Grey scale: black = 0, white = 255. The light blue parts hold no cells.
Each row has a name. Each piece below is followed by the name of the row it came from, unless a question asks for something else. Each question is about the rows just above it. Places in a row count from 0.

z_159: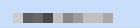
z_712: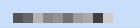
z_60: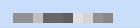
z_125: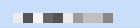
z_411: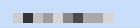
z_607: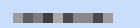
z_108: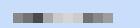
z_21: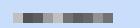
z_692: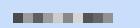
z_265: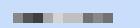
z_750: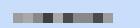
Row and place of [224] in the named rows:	z_60, 6
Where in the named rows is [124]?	z_607, 2
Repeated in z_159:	[192]
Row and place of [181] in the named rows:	z_712, 2

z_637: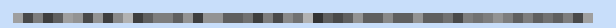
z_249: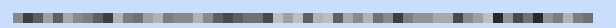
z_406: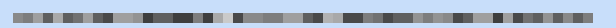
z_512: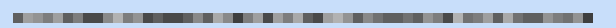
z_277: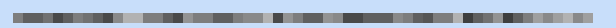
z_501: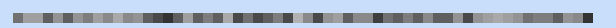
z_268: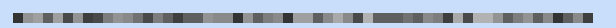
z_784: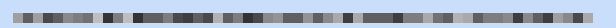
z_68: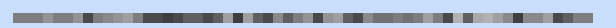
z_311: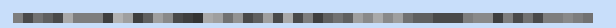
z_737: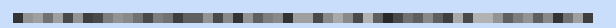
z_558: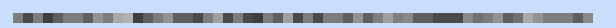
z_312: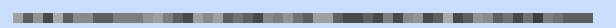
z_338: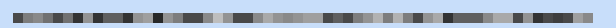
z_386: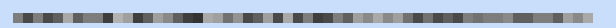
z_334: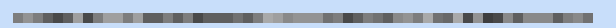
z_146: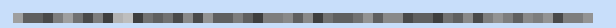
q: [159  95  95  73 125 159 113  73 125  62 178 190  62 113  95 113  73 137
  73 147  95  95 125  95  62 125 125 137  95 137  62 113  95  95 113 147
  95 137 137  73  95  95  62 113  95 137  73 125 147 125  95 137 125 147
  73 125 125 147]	z_146
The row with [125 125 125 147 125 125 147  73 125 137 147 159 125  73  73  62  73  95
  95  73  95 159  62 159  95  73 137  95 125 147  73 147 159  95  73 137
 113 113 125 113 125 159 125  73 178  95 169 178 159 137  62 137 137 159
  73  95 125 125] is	z_68
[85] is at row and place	z_277, 41
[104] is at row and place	z_334, 43
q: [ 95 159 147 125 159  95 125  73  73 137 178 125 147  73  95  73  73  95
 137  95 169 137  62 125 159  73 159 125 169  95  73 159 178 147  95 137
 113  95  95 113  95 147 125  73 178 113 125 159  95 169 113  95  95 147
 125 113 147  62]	z_512

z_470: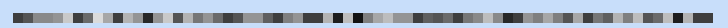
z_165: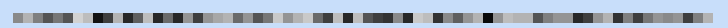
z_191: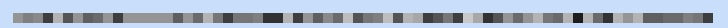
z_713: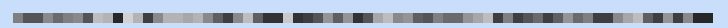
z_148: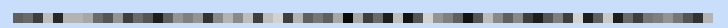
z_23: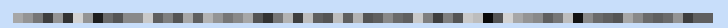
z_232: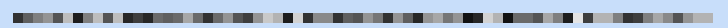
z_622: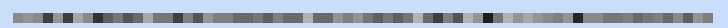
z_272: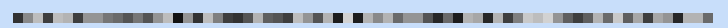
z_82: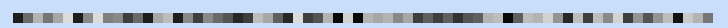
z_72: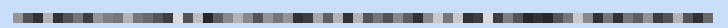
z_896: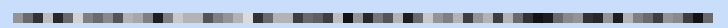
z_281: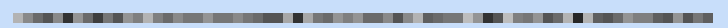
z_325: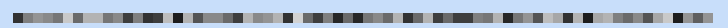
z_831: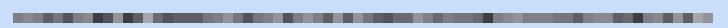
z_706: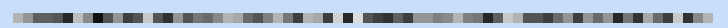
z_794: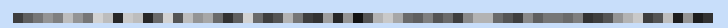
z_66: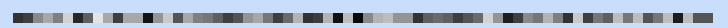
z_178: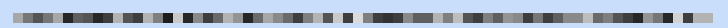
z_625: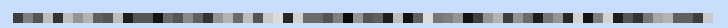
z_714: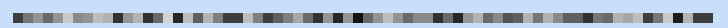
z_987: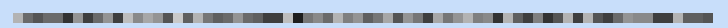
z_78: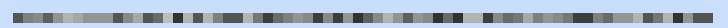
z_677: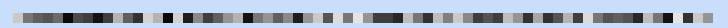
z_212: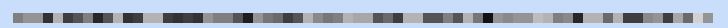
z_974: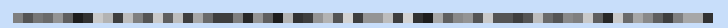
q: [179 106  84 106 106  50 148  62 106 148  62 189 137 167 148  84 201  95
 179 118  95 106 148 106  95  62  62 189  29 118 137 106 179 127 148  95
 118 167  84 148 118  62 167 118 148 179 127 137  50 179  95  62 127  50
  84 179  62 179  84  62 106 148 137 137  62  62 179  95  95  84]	z_987
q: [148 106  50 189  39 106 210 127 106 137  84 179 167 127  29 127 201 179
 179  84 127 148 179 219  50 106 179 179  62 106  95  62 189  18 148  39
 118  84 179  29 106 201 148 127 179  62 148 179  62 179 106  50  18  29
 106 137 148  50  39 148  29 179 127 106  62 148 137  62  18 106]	z_896
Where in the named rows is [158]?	z_794, 31
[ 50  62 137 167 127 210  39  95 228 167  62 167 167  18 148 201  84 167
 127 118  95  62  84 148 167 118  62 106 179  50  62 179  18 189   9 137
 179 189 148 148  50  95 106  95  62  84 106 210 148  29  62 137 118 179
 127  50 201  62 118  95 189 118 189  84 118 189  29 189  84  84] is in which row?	z_66
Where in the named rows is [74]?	z_677, 6

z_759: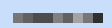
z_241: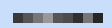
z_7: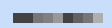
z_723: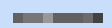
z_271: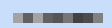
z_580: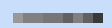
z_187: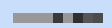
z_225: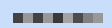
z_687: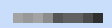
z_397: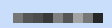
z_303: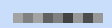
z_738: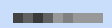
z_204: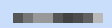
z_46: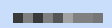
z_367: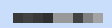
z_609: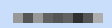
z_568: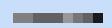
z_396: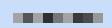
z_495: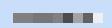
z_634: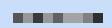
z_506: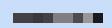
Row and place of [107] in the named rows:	z_723, 7
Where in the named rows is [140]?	z_687, 3

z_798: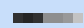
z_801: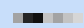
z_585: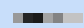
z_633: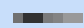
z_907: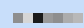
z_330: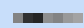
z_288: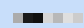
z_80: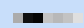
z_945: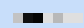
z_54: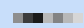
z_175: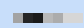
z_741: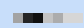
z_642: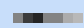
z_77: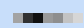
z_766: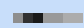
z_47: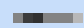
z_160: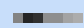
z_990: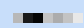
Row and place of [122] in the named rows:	z_633, 3
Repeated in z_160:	[142]
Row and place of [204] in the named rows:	z_288, 6

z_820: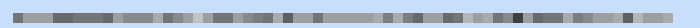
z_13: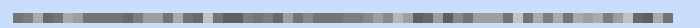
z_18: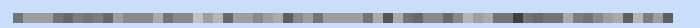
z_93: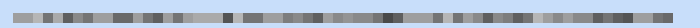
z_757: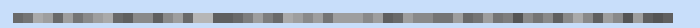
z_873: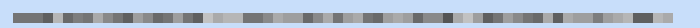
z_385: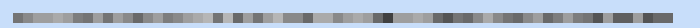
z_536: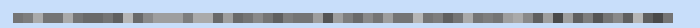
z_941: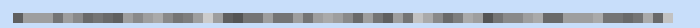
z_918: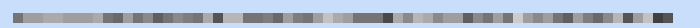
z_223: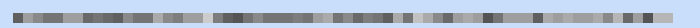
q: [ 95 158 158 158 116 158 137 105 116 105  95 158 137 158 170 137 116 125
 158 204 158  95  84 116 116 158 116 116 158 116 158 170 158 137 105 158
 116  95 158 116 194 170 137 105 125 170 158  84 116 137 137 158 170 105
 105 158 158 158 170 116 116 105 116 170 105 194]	z_941
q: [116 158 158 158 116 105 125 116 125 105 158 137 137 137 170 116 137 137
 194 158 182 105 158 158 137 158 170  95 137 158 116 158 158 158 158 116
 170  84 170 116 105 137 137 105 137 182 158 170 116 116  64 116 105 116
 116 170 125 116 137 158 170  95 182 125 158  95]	z_18
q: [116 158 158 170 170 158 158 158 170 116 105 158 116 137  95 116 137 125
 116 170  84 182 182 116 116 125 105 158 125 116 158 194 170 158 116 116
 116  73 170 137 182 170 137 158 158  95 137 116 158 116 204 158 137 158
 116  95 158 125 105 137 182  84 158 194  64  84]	z_918
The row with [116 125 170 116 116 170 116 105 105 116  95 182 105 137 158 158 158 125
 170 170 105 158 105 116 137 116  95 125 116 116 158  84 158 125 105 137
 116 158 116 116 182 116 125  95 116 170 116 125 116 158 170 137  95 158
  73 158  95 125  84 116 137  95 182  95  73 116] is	z_536
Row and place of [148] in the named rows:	z_93, 33

